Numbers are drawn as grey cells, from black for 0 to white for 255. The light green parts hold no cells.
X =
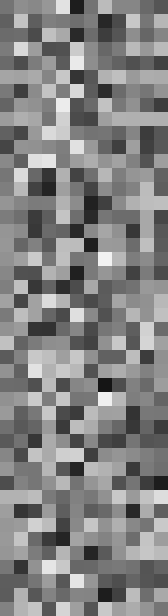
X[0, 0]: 116
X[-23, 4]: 180
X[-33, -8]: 123
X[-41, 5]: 203
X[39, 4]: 181
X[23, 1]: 155
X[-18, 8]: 173
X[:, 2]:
[136, 94, 75, 157, 124, 170, 139, 145, 167, 153, 145, 223, 104, 66, 123, 59, 56, 129, 202, 80, 55, 162, 162, 51, 123, 200, 226, 80, 203, 120, 101, 54, 195, 118, 118, 188, 69, 209, 106, 124, 146, 117, 87, 196]
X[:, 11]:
[85, 182, 133, 186, 66, 171, 147, 61, 176, 87, 88, 158, 98, 94, 191, 71, 87, 91, 101, 75, 148, 184, 192, 107, 161, 144, 147, 157, 100, 119, 60, 87, 114, 111, 29, 221, 95, 201, 157, 187, 99, 77, 169, 117]
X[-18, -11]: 97
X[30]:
[112, 89, 101, 154, 58, 189, 172, 126, 103, 55, 101, 60]
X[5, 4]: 199
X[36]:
[158, 53, 69, 155, 94, 133, 92, 105, 141, 40, 172, 95]
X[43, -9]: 86
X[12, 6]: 112
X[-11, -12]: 150
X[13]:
[126, 185, 66, 36, 159, 118, 68, 140, 115, 130, 188, 94]
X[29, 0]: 154
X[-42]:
[107, 109, 75, 192, 169, 41, 108, 61, 85, 142, 102, 133]
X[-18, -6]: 82
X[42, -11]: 178
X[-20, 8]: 200
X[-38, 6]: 92
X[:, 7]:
[187, 39, 61, 103, 114, 178, 44, 194, 159, 117, 100, 147, 183, 140, 64, 118, 166, 154, 242, 150, 91, 93, 81, 118, 145, 97, 159, 21, 239, 160, 126, 72, 140, 178, 167, 145, 105, 146, 131, 90, 118, 90, 29, 201]
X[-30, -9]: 124
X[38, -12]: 153
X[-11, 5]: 37
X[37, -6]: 198
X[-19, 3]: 190
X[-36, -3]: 176
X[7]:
[100, 151, 145, 127, 236, 81, 107, 194, 120, 145, 95, 61]
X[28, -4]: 184
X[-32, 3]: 53
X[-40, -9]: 156
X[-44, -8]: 226
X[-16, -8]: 197
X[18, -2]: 139
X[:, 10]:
[105, 118, 102, 152, 97, 173, 118, 95, 177, 60, 64, 83, 155, 188, 189, 168, 168, 191, 139, 123, 153, 145, 146, 209, 213, 60, 129, 106, 135, 120, 101, 84, 126, 122, 60, 194, 172, 117, 196, 198, 84, 85, 110, 148]

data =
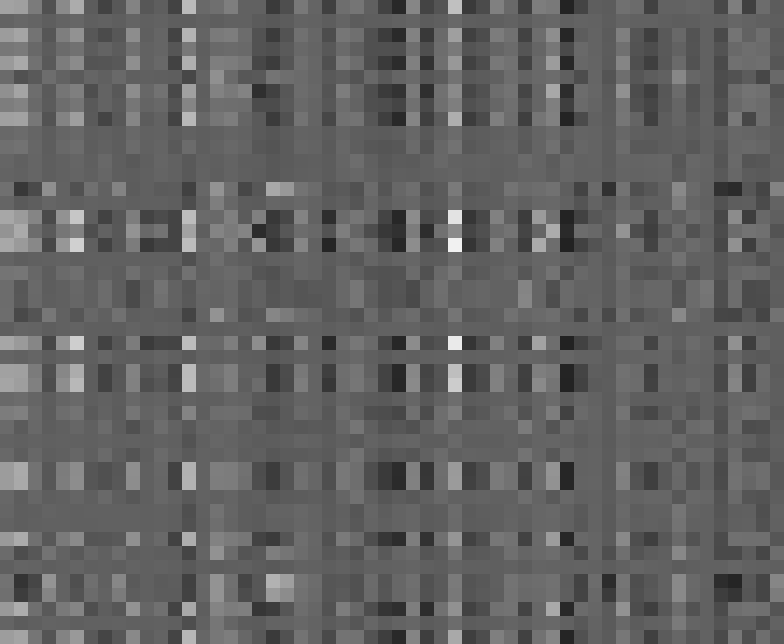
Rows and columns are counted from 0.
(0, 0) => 162
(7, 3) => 91
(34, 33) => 65
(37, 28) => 99
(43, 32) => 145
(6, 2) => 109
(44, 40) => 97
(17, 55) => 95
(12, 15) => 94
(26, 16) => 126
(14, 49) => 101
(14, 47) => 96
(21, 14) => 101
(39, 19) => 126
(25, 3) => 93
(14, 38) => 103
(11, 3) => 94
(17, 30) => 76
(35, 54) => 83
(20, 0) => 108
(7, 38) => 101
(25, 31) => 98
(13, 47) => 97
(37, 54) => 81
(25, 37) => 101
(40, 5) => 100
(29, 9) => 117
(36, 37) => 96
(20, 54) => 77
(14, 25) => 85
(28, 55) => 94
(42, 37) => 105
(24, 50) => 100
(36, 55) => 98
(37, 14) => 95
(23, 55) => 95
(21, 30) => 97
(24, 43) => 94
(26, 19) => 57
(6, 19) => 65

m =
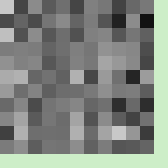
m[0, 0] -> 200
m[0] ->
[200, 69, 139, 90, 111, 69, 128, 119, 67, 104, 120]
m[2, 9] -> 118
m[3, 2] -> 124
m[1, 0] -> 74
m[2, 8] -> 86
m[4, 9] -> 137
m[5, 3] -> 114
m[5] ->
[171, 177, 102, 114, 97, 177, 71, 154, 112, 37, 156]
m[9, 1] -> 176
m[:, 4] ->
[111, 138, 110, 111, 105, 97, 109, 124, 108, 110, 115]
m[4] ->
[145, 129, 134, 87, 105, 129, 120, 165, 152, 137, 70]
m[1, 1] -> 100
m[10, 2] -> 93
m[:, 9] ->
[104, 140, 118, 135, 137, 37, 125, 105, 67, 150, 89]
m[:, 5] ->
[69, 100, 81, 127, 129, 177, 110, 134, 164, 176, 141]
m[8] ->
[134, 164, 90, 118, 108, 164, 83, 139, 93, 67, 113]
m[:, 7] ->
[119, 84, 133, 146, 165, 154, 143, 112, 139, 164, 124]
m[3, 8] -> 139
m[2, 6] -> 128
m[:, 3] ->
[90, 117, 87, 100, 87, 114, 95, 116, 118, 111, 117]
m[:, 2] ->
[139, 75, 140, 124, 134, 102, 131, 75, 90, 110, 93]
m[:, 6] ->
[128, 124, 128, 118, 120, 71, 121, 102, 83, 107, 97]
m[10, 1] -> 141
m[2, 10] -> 96
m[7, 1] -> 134
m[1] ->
[74, 100, 75, 117, 138, 100, 124, 84, 33, 140, 18]

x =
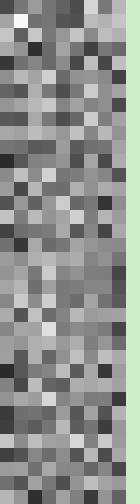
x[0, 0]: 74
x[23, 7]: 124
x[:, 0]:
[74, 164, 197, 169, 55, 143, 100, 149, 89, 167, 116, 43, 138, 156, 82, 194, 66, 113, 156, 148, 165, 135, 171, 134, 158, 159, 42, 130, 147, 59, 63, 197, 64, 155, 112, 182]
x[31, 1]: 140
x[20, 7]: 134
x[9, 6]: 134
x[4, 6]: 189
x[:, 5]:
[77, 81, 196, 117, 72, 146, 120, 162, 104, 192, 91, 78, 125, 175, 103, 207, 88, 164, 172, 146, 125, 108, 183, 139, 173, 191, 91, 173, 149, 86, 93, 215, 84, 137, 148, 128]
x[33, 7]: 134
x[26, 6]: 167
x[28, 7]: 125
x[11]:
[43, 87, 130, 134, 148, 78, 165, 74, 172]
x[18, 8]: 117
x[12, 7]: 134
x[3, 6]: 64
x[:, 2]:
[155, 113, 199, 47, 133, 164, 175, 183, 168, 188, 90, 130, 140, 182, 97, 185, 118, 168, 175, 121, 111, 140, 193, 162, 175, 175, 123, 187, 156, 115, 92, 189, 135, 112, 162, 47]
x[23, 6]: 133
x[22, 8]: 162
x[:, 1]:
[119, 248, 96, 147, 113, 184, 85, 163, 85, 161, 113, 87, 191, 73, 152, 125, 110, 55, 141, 164, 181, 202, 85, 165, 149, 87, 87, 72, 166, 111, 106, 140, 83, 159, 85, 149]
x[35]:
[182, 149, 47, 109, 161, 128, 59, 148, 99]
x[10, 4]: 156
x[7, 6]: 131
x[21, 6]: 164
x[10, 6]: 113
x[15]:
[194, 125, 185, 148, 164, 207, 126, 181, 155]
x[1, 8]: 196
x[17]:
[113, 55, 168, 107, 119, 164, 149, 140, 138]
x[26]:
[42, 87, 123, 132, 187, 91, 167, 56, 157]
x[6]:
[100, 85, 175, 120, 79, 120, 203, 143, 163]
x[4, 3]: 105
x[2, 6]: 137
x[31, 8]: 154
